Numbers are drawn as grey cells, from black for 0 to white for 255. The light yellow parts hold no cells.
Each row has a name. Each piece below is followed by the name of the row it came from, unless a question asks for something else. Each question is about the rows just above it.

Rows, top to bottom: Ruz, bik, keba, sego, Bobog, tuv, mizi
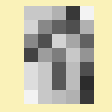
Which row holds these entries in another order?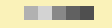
bik
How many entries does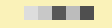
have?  5
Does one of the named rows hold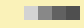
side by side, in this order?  yes
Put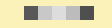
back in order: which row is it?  Bobog
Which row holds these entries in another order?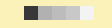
mizi

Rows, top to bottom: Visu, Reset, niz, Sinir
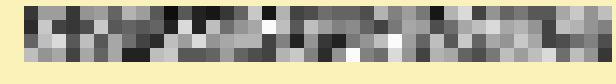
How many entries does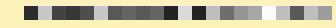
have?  22
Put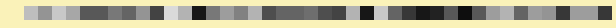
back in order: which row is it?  Visu
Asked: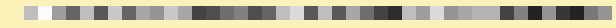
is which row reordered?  niz
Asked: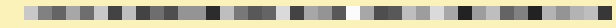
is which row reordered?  niz
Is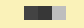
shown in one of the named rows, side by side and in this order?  no

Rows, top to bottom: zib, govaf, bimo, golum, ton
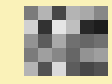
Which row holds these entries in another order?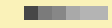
zib
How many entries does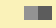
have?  2

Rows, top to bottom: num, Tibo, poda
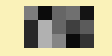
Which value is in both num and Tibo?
[102]
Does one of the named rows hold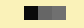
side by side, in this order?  yes
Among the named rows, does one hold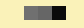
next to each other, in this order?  no
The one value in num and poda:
[11]

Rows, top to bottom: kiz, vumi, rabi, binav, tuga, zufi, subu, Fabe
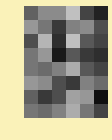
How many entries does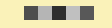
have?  5
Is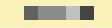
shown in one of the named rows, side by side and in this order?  yes
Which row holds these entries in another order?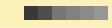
vumi
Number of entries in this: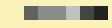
6

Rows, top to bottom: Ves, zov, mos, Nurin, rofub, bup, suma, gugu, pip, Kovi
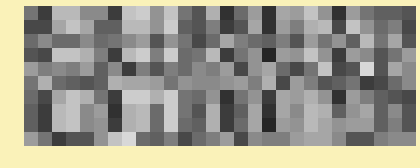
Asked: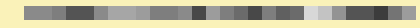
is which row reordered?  Kovi
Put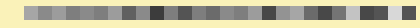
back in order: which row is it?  rofub
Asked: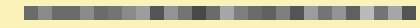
mos
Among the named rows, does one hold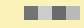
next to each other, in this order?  no
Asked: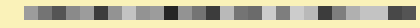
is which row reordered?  Nurin

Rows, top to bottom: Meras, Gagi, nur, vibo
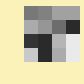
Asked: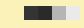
nur
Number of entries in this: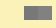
2
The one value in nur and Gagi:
[42]
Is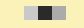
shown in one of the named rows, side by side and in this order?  yes
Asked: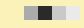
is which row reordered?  vibo
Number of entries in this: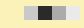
4
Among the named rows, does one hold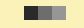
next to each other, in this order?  no

